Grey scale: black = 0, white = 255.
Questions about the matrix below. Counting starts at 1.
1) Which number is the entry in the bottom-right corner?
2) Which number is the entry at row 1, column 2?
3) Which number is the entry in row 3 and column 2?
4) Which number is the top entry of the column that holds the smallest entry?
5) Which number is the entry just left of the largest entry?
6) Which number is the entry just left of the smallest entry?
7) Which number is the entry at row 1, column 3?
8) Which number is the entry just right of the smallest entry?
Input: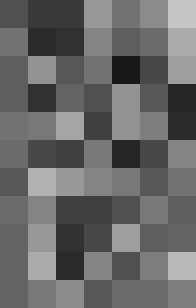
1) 126
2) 57
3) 146
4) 114
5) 139
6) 114
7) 57
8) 72

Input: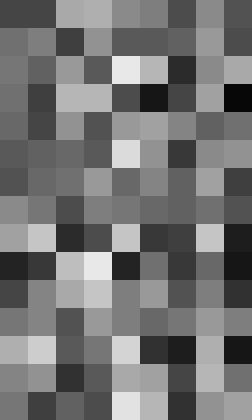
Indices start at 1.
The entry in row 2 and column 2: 126
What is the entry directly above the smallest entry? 169
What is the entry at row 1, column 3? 169
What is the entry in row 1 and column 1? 69
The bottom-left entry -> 118
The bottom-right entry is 161
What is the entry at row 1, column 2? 69
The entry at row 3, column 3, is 153
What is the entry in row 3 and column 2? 97
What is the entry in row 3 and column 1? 118
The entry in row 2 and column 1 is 112
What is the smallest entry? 7
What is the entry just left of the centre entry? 126
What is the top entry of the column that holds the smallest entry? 82
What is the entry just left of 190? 56
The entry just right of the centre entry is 104
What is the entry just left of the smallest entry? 161
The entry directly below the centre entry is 197
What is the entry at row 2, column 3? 63

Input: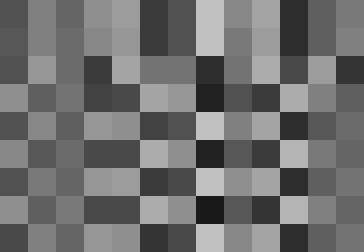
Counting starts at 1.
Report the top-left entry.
81
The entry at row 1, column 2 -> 128
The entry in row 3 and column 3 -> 107
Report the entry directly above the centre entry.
150
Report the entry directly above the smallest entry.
193
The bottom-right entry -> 115
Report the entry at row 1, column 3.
101
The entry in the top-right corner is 121
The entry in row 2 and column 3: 107
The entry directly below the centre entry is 143
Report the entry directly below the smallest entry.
193
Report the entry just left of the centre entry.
66
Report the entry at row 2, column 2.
128
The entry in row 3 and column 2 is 150
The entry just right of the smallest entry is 87
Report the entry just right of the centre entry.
193
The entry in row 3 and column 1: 81
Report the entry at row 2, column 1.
87

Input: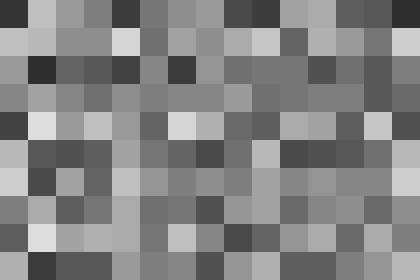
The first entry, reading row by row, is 53
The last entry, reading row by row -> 184
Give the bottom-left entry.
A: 176
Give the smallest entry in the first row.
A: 47
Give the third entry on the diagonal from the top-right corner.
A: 112
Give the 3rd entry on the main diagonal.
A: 100
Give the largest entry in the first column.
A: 205
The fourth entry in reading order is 126
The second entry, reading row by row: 191
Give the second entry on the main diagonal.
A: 184

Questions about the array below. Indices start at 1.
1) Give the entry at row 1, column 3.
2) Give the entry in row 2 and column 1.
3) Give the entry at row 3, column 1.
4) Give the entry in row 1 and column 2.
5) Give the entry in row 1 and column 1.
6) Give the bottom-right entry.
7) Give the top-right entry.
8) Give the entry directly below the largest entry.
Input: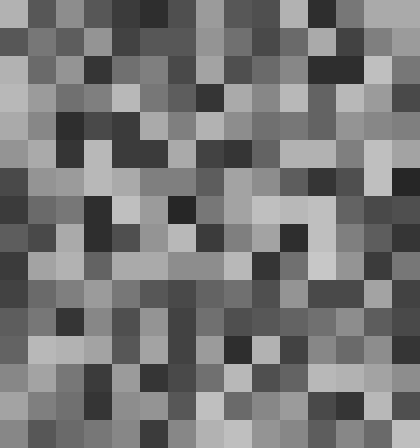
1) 141
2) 87
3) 178
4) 87
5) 178
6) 191
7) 170
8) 73

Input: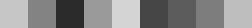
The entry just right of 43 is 154
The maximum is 212
